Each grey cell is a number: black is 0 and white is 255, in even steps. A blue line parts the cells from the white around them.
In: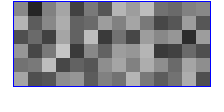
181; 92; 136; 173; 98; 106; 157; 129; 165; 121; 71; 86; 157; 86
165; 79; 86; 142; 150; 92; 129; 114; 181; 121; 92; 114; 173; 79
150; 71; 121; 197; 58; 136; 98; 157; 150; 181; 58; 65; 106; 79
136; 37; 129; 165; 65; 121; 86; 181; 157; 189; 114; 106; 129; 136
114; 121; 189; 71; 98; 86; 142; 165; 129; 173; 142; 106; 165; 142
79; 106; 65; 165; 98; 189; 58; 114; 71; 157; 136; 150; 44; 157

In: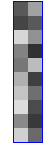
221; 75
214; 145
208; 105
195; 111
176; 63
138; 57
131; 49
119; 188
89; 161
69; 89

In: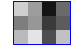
207; 157; 20; 106
186; 228; 78; 193
126; 151; 58; 92

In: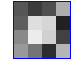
153; 116; 45; 181
137; 236; 208; 65
94; 222; 214; 33
86; 59; 79; 173

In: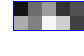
171; 128; 246; 207; 66
18; 108; 157; 51; 80

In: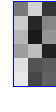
232; 69; 97
224; 83; 91
204; 39; 135
182; 25; 149
157; 189; 33
121; 210; 54

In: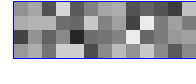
172; 180; 180; 110; 104; 200; 131; 160; 68; 235; 124; 160; 124
152; 172; 116; 206; 206; 76; 138; 186; 146; 200; 138; 90; 138
146; 166; 83; 213; 90; 131; 166; 172; 83; 98; 83; 61; 192
68; 146; 98; 138; 38; 110; 116; 131; 235; 104; 124; 152; 160

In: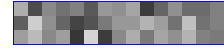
173; 76; 137; 114; 129; 89; 152; 144; 165; 60; 101; 144; 108; 108; 129
158; 186; 137; 158; 54; 212; 60; 137; 173; 122; 165; 144; 179; 129; 122
95; 206; 144; 101; 68; 83; 122; 152; 152; 179; 158; 114; 192; 114; 129

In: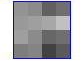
159; 139; 103; 111
153; 159; 167; 192
147; 139; 96; 111
125; 132; 66; 90
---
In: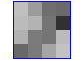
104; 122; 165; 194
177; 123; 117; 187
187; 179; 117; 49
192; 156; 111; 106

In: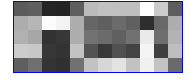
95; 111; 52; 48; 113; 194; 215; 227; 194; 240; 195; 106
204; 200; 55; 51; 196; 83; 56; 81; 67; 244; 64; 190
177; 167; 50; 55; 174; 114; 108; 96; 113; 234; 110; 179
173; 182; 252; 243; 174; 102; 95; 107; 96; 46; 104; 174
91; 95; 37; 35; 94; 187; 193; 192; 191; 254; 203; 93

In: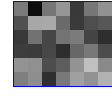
127; 142; 47; 121; 160; 146; 177
147; 144; 77; 93; 147; 192; 137
61; 59; 71; 45; 103; 120; 76
56; 114; 70; 116; 123; 68; 46
80; 167; 169; 106; 58; 78; 87
122; 12; 118; 150; 57; 119; 145

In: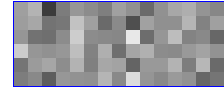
125; 137; 93; 151; 146; 144; 181; 137; 220; 149; 137; 154; 146; 102; 117
117; 155; 166; 141; 179; 128; 167; 163; 100; 153; 153; 179; 125; 183; 106
204; 150; 145; 151; 190; 130; 175; 111; 165; 176; 140; 138; 153; 163; 146
150; 114; 111; 140; 205; 140; 137; 135; 232; 109; 150; 189; 131; 137; 103
157; 167; 115; 119; 194; 160; 106; 138; 79; 161; 144; 144; 181; 130; 160
159; 179; 59; 124; 151; 140; 127; 160; 145; 106; 145; 167; 174; 148; 135

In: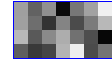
94; 57; 69; 179; 238; 75; 116
184; 89; 138; 173; 113; 78; 7
160; 110; 51; 132; 75; 123; 184
159; 98; 144; 11; 119; 162; 240

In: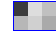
183; 208; 170
60; 221; 192

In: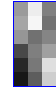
23; 93; 206
40; 120; 223
72; 127; 160
150; 113; 133
165; 246; 114
154; 237; 128
